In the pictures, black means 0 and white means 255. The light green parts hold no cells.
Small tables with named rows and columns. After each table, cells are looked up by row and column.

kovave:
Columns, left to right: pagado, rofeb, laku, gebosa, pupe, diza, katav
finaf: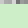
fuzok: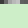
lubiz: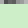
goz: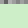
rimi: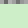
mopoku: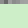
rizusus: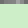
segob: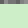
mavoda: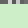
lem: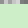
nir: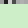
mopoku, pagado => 141
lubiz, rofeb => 79
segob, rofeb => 142
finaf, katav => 145
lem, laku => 162
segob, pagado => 97
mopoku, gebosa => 139
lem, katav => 117
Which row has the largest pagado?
finaf

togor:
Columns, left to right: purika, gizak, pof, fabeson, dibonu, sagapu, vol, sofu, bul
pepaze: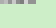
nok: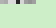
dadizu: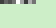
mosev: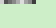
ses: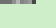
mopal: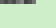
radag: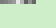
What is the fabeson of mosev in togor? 136
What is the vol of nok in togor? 157
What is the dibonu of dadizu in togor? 254
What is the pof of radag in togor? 143
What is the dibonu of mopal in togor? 112
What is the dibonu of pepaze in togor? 141

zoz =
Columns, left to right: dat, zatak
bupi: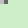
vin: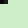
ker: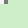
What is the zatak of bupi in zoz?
101
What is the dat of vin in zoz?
7
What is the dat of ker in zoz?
244
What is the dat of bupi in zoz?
192
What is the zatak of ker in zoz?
120
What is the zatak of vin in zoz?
30

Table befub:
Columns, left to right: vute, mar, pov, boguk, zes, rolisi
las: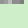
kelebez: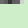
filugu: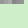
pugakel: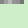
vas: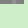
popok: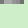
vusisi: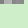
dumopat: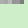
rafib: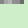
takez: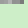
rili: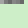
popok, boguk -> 148
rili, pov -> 105
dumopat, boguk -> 147
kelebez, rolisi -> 209
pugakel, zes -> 142
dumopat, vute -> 173
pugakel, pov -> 184
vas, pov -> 127
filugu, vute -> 150
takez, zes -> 147
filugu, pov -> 169
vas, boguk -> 144
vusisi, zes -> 141
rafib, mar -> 166
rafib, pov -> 180
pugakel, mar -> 159

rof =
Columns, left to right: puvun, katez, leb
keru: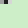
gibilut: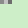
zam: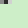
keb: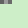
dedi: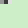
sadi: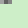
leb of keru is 214
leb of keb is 106
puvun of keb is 98
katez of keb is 157
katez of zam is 44
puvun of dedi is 152
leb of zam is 209
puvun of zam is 140
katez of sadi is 97
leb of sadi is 133
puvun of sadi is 163
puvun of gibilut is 139
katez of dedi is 59
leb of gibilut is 109
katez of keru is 32

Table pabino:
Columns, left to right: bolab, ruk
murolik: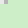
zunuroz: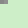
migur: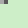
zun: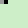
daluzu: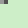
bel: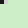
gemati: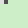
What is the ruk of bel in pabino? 211
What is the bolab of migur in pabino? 170
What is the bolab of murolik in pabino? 233
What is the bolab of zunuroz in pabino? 135
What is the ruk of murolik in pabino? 181
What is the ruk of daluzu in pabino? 82
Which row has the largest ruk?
bel

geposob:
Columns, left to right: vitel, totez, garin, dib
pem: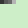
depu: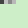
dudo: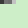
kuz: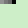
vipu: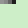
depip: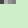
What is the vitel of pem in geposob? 53
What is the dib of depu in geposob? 184
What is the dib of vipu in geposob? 30
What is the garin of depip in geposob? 143
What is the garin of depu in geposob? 138
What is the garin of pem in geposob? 106
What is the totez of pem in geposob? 90
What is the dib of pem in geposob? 180
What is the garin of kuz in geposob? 103
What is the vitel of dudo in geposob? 57
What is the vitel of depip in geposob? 71
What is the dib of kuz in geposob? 4
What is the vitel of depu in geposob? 67
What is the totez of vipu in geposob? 135
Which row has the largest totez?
depu

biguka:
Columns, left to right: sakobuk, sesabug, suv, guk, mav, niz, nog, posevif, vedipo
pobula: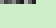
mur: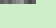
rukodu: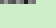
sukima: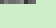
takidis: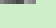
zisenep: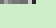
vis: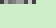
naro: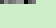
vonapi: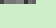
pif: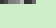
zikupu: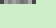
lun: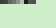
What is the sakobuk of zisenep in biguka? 112
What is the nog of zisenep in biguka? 112
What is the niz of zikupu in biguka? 115
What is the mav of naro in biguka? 151
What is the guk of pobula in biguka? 136
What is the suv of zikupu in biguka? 133
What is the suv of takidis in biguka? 101
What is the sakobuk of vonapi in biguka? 73

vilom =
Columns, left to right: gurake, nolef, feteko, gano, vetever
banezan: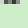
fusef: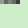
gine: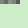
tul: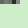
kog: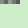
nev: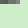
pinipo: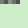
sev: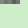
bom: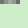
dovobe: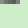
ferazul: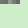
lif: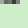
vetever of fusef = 62
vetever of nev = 132
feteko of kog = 155
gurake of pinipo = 123
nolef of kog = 101
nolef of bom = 145
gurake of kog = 138
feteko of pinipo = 143
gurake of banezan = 211
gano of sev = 95
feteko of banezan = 131
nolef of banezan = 81
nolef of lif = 101
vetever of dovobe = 124
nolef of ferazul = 109
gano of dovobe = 92

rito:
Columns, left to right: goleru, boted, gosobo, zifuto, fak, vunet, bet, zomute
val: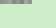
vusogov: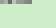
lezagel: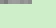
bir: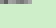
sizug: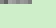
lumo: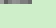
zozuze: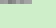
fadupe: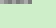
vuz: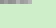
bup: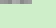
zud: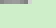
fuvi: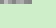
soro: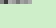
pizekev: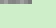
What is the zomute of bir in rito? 168
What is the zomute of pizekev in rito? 123
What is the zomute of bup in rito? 158
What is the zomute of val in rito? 148
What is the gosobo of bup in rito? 138
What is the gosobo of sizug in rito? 165
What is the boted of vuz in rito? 159
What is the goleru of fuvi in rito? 138
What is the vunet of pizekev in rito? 159
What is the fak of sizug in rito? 138
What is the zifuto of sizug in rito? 155
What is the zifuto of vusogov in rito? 190
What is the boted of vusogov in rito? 176
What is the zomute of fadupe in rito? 125
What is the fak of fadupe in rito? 124
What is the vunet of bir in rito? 121
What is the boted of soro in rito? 60
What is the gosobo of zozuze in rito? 127

